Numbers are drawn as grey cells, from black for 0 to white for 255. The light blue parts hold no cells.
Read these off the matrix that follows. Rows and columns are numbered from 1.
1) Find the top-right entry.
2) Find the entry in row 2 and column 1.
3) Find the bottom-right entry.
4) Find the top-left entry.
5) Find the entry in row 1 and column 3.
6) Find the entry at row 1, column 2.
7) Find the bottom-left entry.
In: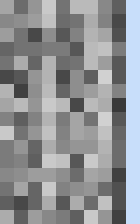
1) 95
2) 136
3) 64
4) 165
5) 149
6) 108
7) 172

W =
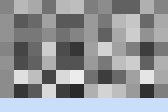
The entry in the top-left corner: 132
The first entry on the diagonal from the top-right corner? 132
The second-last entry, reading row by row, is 48
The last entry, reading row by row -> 126
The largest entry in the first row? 190
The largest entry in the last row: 217
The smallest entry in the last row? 42
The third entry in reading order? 169
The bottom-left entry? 140
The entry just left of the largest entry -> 217
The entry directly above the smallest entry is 236
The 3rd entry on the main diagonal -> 120
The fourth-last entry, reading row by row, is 190
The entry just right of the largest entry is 113
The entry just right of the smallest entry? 176
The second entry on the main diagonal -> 89
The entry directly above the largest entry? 83
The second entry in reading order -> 184
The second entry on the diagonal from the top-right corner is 105
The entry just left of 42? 61
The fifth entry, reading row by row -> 184

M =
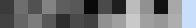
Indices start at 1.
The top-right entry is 168
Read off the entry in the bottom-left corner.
66
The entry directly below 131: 88
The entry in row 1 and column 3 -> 81
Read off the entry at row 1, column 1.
59
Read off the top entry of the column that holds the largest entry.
188
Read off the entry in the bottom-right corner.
174
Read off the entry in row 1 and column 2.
110

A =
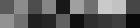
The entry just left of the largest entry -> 112
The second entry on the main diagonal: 112
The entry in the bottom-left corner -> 146
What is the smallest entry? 9
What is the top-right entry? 70
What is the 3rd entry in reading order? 77

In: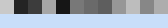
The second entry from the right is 135
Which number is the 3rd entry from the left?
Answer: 60
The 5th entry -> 22
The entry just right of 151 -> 189

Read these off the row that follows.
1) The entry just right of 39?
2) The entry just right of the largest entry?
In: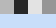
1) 227
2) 150

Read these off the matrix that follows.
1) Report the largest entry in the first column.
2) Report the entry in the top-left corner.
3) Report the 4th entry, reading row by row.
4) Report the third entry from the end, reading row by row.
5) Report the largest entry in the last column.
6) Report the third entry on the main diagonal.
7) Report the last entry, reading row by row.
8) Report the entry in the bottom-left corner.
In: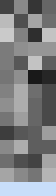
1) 202
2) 67
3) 102
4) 137
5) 195
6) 46
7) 181
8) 165

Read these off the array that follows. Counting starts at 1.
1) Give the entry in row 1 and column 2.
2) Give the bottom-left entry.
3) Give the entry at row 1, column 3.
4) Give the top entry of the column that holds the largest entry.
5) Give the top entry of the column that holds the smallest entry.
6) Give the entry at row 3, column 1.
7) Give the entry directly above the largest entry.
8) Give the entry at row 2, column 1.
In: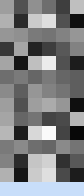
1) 81
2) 177
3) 144
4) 110
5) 191
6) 150
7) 68
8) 177

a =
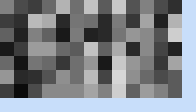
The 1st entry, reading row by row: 129
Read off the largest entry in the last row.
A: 206
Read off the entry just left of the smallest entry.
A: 61
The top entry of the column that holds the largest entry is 200
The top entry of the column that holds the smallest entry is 75
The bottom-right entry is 91
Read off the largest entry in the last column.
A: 206
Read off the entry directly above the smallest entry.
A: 41
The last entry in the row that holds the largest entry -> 91
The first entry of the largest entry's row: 150
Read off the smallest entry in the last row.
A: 11
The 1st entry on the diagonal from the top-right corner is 47
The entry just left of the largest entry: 68
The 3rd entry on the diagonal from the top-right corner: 137
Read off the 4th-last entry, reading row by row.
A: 97
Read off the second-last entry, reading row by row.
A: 129
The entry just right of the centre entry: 97
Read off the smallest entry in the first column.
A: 25
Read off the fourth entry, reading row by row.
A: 105
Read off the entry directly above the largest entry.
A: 200
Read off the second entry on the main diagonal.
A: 47

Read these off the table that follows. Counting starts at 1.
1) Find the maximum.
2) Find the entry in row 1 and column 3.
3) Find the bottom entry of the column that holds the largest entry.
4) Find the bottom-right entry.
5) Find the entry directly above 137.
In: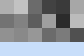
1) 194
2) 107
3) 137
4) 80
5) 130

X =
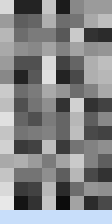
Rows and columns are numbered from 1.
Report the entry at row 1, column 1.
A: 217
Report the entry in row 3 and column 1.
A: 183
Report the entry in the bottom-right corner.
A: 73
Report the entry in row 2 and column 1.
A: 155
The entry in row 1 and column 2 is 35
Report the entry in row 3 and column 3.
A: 123
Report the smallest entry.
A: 12
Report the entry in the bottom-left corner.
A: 232
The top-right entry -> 155
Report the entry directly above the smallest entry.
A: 43
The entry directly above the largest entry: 217
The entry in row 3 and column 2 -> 109
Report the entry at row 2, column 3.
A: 101
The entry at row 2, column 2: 94
